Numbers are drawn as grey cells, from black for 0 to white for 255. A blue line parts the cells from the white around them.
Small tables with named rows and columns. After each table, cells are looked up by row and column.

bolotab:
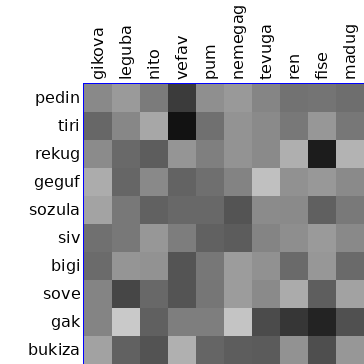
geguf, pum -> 111
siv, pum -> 97
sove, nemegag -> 156
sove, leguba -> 70
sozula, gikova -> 163
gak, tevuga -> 75
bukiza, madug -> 151
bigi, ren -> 106
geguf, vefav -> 99
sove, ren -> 171
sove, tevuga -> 138
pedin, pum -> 143
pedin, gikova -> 137
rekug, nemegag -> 147
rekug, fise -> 28
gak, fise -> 35
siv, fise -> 154

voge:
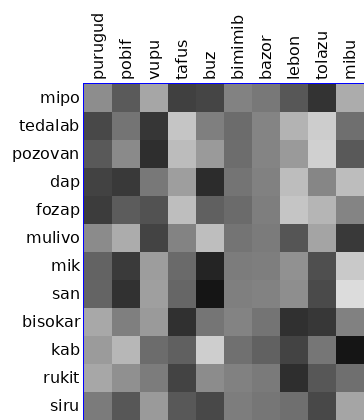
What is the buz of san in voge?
21
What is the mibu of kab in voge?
21
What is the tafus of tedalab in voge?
197
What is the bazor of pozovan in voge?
132
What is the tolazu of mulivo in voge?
164
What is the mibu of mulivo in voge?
57
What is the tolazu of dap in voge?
134
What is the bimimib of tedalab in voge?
108
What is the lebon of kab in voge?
67
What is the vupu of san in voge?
159
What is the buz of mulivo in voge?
190
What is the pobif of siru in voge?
87
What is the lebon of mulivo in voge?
85
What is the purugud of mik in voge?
99
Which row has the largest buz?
kab

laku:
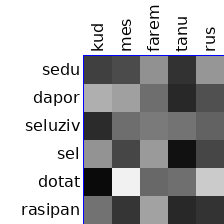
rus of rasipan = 51
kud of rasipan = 114
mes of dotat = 241
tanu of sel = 17
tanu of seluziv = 115
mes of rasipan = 53
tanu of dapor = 40
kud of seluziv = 43
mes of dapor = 160
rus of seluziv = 98
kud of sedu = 64
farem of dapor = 110
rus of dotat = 203
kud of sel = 147
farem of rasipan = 162

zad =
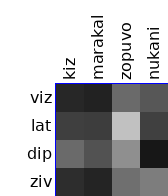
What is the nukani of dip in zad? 23
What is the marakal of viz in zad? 34
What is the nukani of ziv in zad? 125
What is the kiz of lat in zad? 63
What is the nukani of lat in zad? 64
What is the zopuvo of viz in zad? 106
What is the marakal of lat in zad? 61
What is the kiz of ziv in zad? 45
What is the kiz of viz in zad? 39
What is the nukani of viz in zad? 87
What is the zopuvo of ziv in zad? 111
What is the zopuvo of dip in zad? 143
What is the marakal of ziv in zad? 36
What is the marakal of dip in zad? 82

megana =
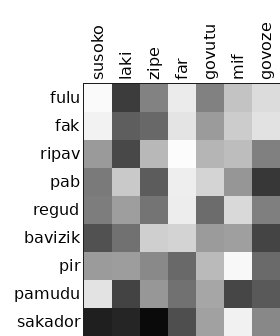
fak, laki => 94
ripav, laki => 72
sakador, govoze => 136
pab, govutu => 212
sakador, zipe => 10
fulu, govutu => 129
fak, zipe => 104
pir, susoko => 155
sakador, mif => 241
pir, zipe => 137
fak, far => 228
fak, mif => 204
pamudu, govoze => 89
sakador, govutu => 161
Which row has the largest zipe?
bavizik

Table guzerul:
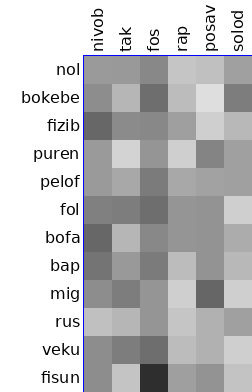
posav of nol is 192
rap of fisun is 159
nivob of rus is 192
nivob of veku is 141
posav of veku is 177
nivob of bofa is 103
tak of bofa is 182
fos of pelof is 123
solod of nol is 160
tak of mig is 125
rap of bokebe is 188
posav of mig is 102
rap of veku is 188
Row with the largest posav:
bokebe

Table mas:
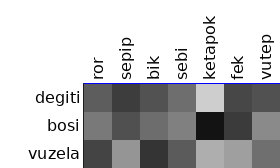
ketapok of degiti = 206
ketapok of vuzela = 174
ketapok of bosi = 19
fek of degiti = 71
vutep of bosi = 138
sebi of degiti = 110
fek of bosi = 59
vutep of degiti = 81
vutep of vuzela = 111
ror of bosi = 121
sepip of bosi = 80
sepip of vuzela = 149
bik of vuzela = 52
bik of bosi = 109
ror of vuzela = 68
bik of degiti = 82
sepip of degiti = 61

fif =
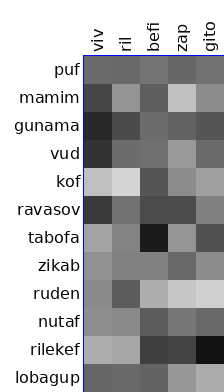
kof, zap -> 140
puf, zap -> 103
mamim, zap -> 191
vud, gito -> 106
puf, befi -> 116
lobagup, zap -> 151
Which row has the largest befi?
ruden

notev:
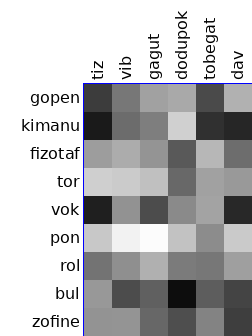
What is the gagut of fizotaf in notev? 148
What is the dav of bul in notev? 68
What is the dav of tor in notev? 153
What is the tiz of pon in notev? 200
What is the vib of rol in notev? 143
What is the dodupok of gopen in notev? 169
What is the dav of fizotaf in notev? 109
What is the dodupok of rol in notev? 123
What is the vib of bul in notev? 76
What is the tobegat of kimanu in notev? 48
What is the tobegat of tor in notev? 161
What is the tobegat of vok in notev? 163
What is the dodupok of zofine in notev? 78
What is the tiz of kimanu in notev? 26
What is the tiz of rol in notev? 115
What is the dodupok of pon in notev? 194
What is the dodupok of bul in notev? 13
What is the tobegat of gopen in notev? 74
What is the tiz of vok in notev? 31
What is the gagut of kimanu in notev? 126
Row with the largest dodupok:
kimanu

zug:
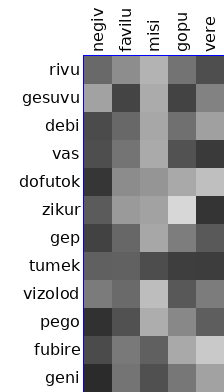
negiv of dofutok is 54
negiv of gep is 66
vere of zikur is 52
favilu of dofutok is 140
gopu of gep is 125
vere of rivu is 78
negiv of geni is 43
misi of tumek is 77
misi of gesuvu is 171
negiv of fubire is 75
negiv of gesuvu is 162

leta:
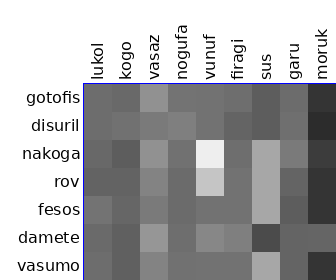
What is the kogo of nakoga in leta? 93
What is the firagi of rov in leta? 114
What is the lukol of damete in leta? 106
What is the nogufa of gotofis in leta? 115
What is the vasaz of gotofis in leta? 145
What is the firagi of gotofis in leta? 110
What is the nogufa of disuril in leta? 127
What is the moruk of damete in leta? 101
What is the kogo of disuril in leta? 113

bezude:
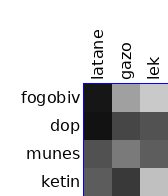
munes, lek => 93
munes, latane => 81
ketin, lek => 192
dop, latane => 18
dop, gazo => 70
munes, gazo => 122
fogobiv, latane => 22

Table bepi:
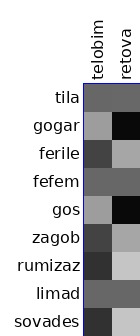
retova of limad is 103
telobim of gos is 157
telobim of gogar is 157
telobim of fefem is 103
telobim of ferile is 67
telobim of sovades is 49
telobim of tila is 103
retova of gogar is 9
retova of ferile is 166
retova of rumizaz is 197
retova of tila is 104
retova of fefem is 103
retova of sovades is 197
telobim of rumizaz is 49
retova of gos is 9
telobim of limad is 103
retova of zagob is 166
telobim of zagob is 67

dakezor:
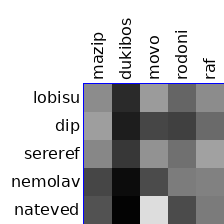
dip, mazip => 158
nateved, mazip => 82
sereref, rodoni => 112
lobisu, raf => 140
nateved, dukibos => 3
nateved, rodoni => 75

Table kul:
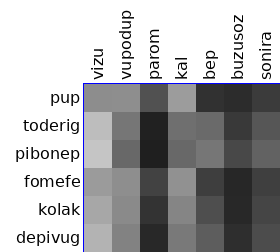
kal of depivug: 121
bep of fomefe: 62
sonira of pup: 59
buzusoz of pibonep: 72
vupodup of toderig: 118
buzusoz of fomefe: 39
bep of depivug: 93
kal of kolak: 133
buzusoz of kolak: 40
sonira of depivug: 76
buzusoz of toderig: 57
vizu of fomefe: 155
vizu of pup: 141
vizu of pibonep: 197
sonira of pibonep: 98
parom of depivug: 40
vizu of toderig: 189
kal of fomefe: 145
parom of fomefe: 66
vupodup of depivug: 130

